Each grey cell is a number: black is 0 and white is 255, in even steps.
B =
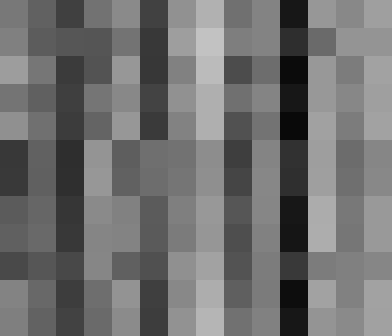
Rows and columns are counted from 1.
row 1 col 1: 120
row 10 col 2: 86
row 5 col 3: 60
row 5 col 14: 162
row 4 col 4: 117
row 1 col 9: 112
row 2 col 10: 131
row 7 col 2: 96
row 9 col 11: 21
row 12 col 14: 161
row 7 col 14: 136
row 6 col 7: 114
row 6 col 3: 46
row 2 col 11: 46
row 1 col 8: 177
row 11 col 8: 173
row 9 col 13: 118
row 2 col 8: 194
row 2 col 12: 106
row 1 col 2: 97
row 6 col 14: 134
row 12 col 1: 127
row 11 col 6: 63
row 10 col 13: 128
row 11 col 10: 123
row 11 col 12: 162
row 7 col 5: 97
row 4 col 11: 23
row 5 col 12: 161
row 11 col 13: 129
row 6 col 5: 94
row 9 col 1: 96
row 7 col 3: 47
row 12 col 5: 139
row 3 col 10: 109
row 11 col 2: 104
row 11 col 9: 95
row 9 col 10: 129

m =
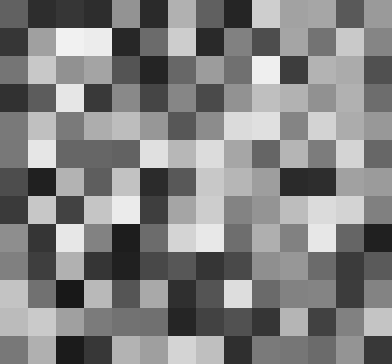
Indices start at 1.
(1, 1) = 97
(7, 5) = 194
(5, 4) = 173
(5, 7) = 87
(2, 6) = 107
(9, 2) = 53
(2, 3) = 241
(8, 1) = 58
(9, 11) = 129
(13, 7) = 212
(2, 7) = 205
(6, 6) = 224
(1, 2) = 45
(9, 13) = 101
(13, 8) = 191
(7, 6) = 43
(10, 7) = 87
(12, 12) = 65
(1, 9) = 37
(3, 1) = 117
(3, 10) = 239
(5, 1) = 121
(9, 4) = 130
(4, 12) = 145
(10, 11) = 151
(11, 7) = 47
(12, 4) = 123
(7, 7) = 88
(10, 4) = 53
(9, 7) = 212
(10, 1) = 128
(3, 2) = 200
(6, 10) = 101
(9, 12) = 231
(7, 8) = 200

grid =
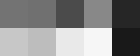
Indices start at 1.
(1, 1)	115
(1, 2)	112
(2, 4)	246

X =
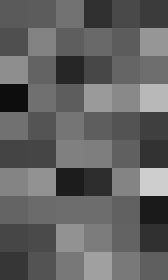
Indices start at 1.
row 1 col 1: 90
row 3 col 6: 110
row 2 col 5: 92
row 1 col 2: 92
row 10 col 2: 83
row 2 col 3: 94
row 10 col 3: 120
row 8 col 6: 26
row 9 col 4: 124
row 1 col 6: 59
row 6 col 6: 50
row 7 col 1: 132
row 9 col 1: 70
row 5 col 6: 63
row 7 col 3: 28
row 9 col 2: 74
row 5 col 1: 113

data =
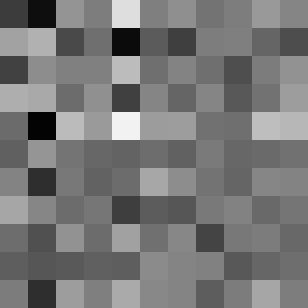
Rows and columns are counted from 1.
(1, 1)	60
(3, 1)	65
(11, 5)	170
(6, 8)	122
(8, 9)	130
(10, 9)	88
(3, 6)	111
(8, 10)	105
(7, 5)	108
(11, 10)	166
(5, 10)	190
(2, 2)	177
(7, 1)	131
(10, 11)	110
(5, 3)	187
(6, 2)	149
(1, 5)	222
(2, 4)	111
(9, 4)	108
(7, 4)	98
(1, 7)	143
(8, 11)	117
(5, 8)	113
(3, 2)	141
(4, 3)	108
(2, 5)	11
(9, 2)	80
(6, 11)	113
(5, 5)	242
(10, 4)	96
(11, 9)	124
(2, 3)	73
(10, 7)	132
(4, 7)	101
